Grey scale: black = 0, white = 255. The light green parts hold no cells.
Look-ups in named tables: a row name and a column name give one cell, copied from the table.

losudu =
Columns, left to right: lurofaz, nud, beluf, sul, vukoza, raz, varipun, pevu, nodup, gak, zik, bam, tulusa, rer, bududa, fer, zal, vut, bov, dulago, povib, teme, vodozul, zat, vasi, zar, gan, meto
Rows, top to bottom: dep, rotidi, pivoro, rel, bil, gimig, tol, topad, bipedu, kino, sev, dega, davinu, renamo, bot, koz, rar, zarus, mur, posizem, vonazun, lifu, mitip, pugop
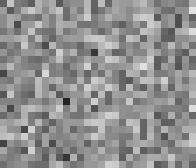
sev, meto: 184
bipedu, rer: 148
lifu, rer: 140
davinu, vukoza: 120
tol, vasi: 184
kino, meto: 114
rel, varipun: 156
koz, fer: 147
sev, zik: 104

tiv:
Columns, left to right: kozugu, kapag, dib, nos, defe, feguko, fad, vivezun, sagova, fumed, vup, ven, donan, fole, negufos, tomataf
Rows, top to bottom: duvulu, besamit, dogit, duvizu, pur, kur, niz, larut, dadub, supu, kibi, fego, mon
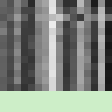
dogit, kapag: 103
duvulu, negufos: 144
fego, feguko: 129
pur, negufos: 157
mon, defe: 71
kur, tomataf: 33
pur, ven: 148
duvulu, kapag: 83
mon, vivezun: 216
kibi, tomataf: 26
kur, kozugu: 96
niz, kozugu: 93
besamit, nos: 69
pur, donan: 112
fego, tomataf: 24
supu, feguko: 137
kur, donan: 122
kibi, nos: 55
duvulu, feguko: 146
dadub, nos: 65
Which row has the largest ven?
duvulu

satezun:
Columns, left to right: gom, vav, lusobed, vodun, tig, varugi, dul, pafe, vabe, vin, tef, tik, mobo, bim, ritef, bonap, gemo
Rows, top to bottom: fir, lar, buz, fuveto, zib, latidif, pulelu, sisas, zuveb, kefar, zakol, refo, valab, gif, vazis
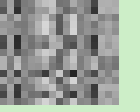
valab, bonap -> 175
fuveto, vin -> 144
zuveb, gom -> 177
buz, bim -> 165
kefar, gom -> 177
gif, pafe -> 158
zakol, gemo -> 158
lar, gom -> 87
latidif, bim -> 50
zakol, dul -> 60
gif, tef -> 56
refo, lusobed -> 157
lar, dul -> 155
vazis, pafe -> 187
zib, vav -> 142
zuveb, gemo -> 121
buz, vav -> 132
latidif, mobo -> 116
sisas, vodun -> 120

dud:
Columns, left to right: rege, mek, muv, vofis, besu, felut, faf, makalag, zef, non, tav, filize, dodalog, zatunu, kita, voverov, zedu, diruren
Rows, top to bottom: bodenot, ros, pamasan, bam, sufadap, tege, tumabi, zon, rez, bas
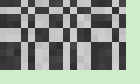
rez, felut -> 204
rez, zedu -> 201
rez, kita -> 58
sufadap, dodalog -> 47
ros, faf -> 59
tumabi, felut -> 189
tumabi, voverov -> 56
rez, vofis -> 197
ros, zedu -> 50
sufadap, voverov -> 197
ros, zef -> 195
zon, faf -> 200
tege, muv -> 204
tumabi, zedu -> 203
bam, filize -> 191
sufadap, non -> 60
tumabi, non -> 201
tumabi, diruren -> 49
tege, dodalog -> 51

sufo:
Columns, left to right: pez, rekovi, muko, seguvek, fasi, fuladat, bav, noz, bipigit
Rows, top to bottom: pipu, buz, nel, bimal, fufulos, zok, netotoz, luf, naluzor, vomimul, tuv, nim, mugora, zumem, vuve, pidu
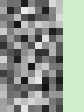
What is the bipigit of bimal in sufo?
193
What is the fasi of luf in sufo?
169
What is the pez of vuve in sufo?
160
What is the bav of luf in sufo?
53
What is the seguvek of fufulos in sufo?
159
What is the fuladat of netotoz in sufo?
222
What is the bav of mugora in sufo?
18
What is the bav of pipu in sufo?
89
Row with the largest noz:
pipu

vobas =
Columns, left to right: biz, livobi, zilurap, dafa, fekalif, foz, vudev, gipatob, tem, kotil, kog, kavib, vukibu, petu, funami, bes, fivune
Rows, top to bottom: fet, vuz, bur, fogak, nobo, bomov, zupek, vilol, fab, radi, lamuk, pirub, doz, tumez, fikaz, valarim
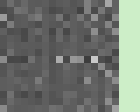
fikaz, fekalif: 88
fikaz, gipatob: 84
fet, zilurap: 90
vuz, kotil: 89
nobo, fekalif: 94
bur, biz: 156
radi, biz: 84
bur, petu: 147

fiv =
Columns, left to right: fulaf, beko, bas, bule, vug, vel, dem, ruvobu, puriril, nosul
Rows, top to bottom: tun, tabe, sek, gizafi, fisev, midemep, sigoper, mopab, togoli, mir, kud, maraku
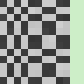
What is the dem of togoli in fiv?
200
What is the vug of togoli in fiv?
55
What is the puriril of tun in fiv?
61
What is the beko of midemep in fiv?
200
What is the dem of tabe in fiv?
60
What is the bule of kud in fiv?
57
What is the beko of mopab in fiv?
57
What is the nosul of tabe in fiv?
201
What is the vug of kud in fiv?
197
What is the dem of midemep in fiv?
198

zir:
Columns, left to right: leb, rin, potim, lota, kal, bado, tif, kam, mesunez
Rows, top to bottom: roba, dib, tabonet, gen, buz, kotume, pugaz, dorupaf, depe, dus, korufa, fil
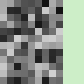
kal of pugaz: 151
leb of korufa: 189
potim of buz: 35
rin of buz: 59
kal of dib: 95
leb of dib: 173
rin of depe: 102

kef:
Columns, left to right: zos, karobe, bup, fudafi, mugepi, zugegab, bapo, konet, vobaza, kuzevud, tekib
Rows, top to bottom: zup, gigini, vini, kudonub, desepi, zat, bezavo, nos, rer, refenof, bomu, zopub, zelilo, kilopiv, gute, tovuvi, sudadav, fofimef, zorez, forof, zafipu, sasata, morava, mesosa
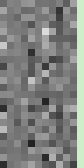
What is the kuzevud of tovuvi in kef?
156
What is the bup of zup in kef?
127
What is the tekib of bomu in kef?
114
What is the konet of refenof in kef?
150
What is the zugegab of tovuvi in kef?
95
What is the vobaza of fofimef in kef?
94
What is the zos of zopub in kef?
157
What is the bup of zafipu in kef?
140
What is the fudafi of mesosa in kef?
138
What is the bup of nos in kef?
134
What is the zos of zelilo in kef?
94
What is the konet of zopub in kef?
141
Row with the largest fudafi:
gute

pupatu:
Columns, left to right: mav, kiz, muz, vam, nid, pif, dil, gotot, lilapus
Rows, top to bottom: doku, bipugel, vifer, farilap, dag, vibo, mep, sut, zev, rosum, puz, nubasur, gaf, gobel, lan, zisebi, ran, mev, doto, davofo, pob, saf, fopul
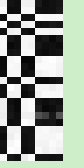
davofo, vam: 17
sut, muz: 21
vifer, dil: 249
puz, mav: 14
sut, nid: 247
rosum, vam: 17
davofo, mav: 12
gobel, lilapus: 249
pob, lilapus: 245
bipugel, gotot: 17
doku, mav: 244
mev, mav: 242
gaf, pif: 246
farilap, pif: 16
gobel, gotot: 249
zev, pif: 240
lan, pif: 19
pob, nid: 20

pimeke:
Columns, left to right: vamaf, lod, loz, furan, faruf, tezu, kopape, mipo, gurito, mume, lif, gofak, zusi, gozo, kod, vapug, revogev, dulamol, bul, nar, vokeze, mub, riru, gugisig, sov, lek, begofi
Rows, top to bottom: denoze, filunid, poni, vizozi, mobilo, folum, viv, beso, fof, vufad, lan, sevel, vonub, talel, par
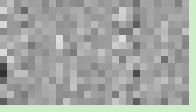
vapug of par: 164
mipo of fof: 160
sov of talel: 163
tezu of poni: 160
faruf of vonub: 145
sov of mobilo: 149
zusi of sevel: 158
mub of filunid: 164
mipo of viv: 160
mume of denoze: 151
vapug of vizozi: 157
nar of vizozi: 93
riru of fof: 185
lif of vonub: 194
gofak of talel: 137
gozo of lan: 159
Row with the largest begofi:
mobilo

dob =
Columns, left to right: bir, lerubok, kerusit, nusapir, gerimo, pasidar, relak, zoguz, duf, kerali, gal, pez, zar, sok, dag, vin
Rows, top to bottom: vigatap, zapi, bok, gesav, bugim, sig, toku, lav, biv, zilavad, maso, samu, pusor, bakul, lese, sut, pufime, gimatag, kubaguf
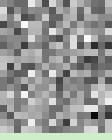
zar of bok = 170
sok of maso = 118
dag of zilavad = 111
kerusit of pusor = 123
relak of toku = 100
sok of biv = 71
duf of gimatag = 135
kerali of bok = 170
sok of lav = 186
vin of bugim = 214
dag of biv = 129
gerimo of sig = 219
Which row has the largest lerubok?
bakul

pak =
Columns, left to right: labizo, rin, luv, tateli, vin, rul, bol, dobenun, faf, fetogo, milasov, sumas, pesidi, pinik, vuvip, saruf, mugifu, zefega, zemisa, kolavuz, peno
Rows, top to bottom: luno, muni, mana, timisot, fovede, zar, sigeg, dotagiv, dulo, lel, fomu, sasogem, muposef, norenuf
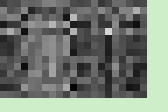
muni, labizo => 129
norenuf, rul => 101
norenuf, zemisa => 95
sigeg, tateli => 136
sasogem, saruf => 36
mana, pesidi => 90
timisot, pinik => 110
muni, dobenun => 61
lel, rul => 121
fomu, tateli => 72
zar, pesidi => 67
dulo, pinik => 110
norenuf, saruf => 48
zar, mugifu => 101
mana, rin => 133
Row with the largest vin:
timisot

